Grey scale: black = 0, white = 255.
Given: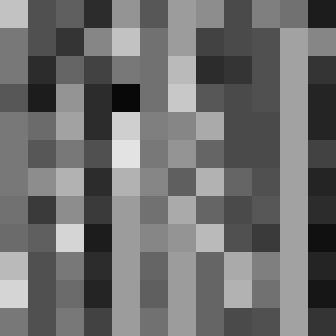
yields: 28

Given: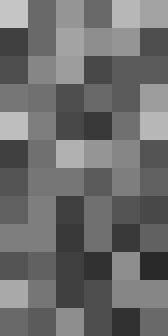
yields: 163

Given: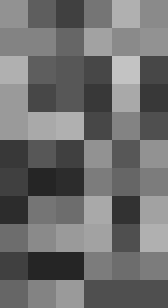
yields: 138

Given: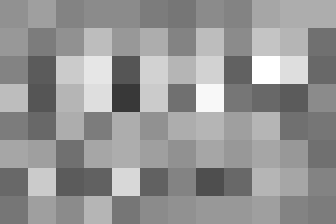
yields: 173

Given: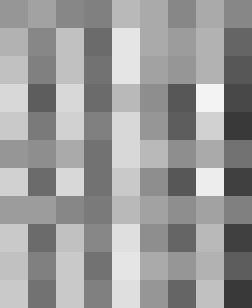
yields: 135
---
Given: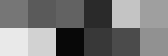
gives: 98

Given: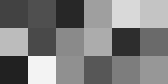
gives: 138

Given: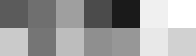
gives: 159

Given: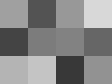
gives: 130

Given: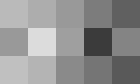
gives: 159

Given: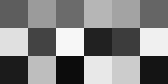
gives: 247
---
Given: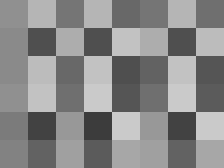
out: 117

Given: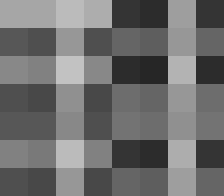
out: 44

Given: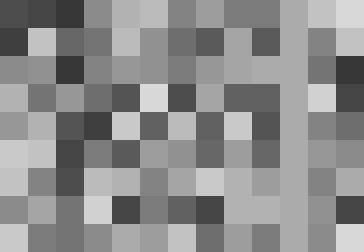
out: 171

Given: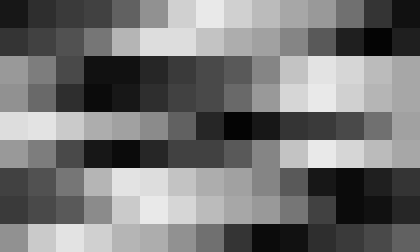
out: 112

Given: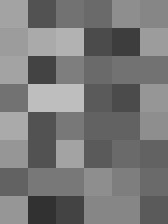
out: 106
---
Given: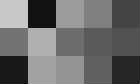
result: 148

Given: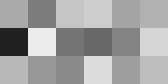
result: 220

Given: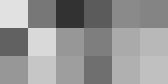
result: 111

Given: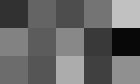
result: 172

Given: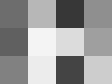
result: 236

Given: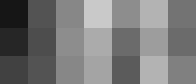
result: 91

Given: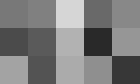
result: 171
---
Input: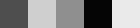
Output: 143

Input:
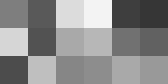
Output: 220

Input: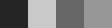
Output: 103

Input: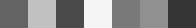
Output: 74

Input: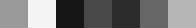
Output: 22

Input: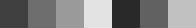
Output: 154

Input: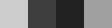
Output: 33

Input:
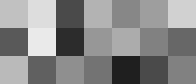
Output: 74

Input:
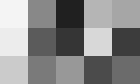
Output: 32

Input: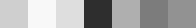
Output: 222
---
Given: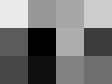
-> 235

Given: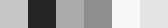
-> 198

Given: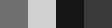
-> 112

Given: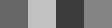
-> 103

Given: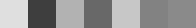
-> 223

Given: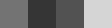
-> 115
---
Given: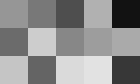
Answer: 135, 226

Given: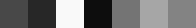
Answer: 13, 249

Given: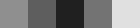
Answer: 32, 224

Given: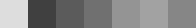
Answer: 112, 221

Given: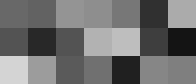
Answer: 178, 212

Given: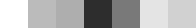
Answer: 45, 255

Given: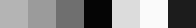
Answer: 5, 250

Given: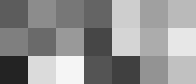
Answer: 70, 245
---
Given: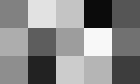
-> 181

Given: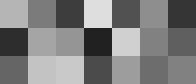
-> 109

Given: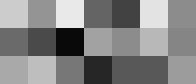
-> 88

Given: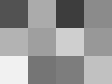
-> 125

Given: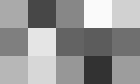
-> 50

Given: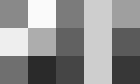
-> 206

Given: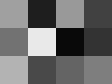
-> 100

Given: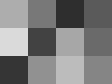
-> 188

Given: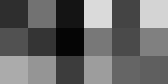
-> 101
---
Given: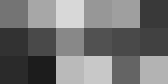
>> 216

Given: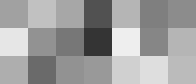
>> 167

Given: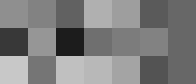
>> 97

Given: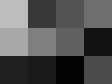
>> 83

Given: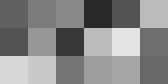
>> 136

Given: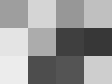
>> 151

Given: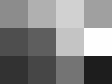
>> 209

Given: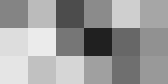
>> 76

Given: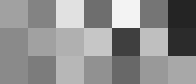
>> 225

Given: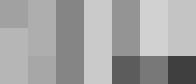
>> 133
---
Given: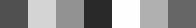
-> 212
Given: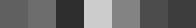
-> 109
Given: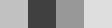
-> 64
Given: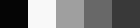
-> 248
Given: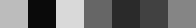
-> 10
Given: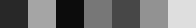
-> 165
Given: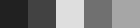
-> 66
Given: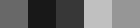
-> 24
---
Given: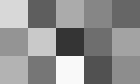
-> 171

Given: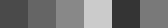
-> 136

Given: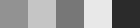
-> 119

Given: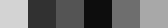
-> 84

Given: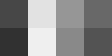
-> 150

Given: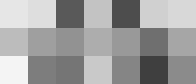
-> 89

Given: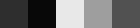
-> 232

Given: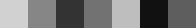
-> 51

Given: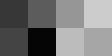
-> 150
